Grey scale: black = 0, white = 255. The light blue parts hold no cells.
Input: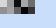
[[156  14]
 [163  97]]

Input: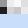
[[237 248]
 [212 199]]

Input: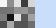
[[141 225]
 [118 146]]

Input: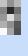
[[145 182]
 [ 41 112]]

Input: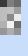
[[126 107]
 [193 158]]

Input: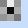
[[238 152]
 [ 12 171]]
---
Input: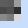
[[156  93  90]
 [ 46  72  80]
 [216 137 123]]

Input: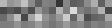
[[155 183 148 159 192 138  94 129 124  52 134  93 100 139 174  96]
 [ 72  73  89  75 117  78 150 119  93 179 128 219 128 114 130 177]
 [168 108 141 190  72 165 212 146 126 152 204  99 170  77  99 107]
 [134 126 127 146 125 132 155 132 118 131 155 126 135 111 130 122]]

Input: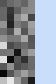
[[136  85 105 116 101]
 [138 103  54  96 133]
 [ 70 102  45 138 171]
 [159 148  34 121 105]
 [149 112  80 173  85]
 [ 84 145 120 122 168]
 [ 88 216  74  93 108]
 [156 116 120  21 125]
 [107 226  10  85  48]
 [105  89 146  78  91]
 [124   8  85 127 159]
 [ 27 190 230 157 101]]

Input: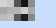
[[141 211 201  83  21]
 [169 167 179 182 207]
 [136 188 193  90  30]]

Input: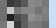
[[119 115  57  66  88 138 132]
 [130 111 197 119 133 133 115]
 [124 110  33  75  93 144 132]
 [109 120 212  56  95 124 121]]

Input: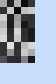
[[ 54 168  33 179  12]
 [202  49 201   9 190]
 [ 49 205  32 154  53]
 [ 51 185  28 165  23]
 [ 25 204  43 212  47]
 [ 29 216  47 199  48]
 [213  51 224  46 187]
 [170  51 147  51 201]
 [ 26  80  44  42 128]]

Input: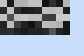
[[181 195  25 178 177 193 192  17  48  24]
 [ 30  40 194  46  27  31  37 191 186 192]
 [202 193  81 193 199 190 189  63  60 203]
 [ 20  35 188  63  34  17  46 188 185 178]
 [ 22  41  47  34  26  35  33  40  83  35]]

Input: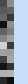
[[140  75]
 [ 97  90]
 [ 56 103]
 [143  16]
 [123  97]
 [161 133]
 [ 59 208]
 [157 160]
 [166  66]
 [ 53  20]
 [179 176]
 [ 12  39]]
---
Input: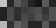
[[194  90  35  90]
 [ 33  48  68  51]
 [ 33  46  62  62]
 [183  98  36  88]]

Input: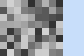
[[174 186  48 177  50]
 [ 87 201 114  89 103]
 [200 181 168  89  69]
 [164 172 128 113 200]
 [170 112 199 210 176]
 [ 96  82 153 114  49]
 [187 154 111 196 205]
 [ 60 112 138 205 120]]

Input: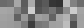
[[107 167 171  89  50 130]
 [166 130 206  97  86 204]
 [161  97  94 153 166 113]
 [158 151  62 125 162  81]]

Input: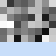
[[206 104 119 143]
 [136 159 189 115]
 [224  99  59  27]
 [250  70 200 154]
 [107 112 112  14]
 [114  20 134 240]]

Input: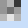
[[151  55]
 [149 156]
 [184 180]]

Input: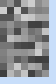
[[123  86 205 161]
 [205 202 142 135]
 [ 86 152 197 167]
 [125 117  65  90]
 [ 93  74 113 194]
 [ 81 170 136  87]
 [118  77  67 156]
 [129 148 155 126]
 [123  92  72  64]
 [ 95 201 170  84]
 [ 63 146  66 146]]

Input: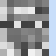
[[183 116 133 128]
 [221 230 235  84]
 [207 137 136 138]
 [ 63 229  66  64]
 [189 113 127 165]
 [190 108 148 142]
 [221 106 122 215]
 [177 167 241  75]]

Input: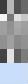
[[ 60  82]
 [ 61  82]
 [244 222]
 [160 168]
 [159 164]
 [145 138]
 [144 136]
 [ 68  94]
 [ 66  94]]

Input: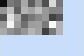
[[ 13 108  93  80 119]
 [150  95 163 152 134]
 [ 82 170 119 151  86]
 [154 155 157 122 178]
 [170 129 180  64 179]]
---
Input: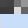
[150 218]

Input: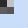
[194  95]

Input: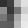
[224 115  80  94]

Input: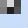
[70 31]

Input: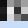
[159  48 216]

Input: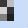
[190 211]
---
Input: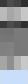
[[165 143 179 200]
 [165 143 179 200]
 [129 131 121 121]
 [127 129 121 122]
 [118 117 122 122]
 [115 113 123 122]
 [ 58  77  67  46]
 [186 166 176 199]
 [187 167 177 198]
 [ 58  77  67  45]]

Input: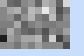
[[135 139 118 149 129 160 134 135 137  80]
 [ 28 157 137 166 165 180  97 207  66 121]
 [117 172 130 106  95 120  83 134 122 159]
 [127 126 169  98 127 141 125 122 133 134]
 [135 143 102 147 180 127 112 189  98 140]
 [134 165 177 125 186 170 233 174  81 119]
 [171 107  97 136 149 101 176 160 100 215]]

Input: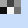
[[ 14 245 112]
 [164  67 145]]

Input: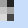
[[217  71]
 [199 164]
 [160  36]]

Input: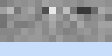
[[141 134 151 147 153 153 147 135 156 141 142 133 144 145 156 137]
 [135 136 137 155 145 154 137 155 140 129 134 147 153 139 155 150]
 [115 151 125 124 133 150 139 164 136 149 128 166 142 143 162 161]
 [117 138 146 151 145 123 151 172 153 132 170 146 124 140 148 115]
 [160 186 119 151 165 135  79 233 140 190 119  55  56 106 170 156]
 [124 136 147 143 150 138 162 152 152 143 147 137 148 150 150 144]]

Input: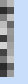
[[ 61 153]
 [ 41  99]
 [120 196]
 [ 67 169]
 [210 161]
 [ 59 146]
 [206 152]
 [188 103]
 [126 194]
 [ 43  80]
 [148 185]]

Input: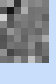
[[114 108 153 113 192 130  88]
 [144  69  91  96 122  94 111]
 [ 87 117 110 110 140  90 117]
 [ 83 105 132  99 130 126 167]
 [ 97 149 126 106 115 102 121]
 [133  88 111 121 110 135 117]
 [209  81 130 124 115 120  97]
 [ 82  19  94 173 114 117 119]
 [149 166  50 152 130 138 123]]
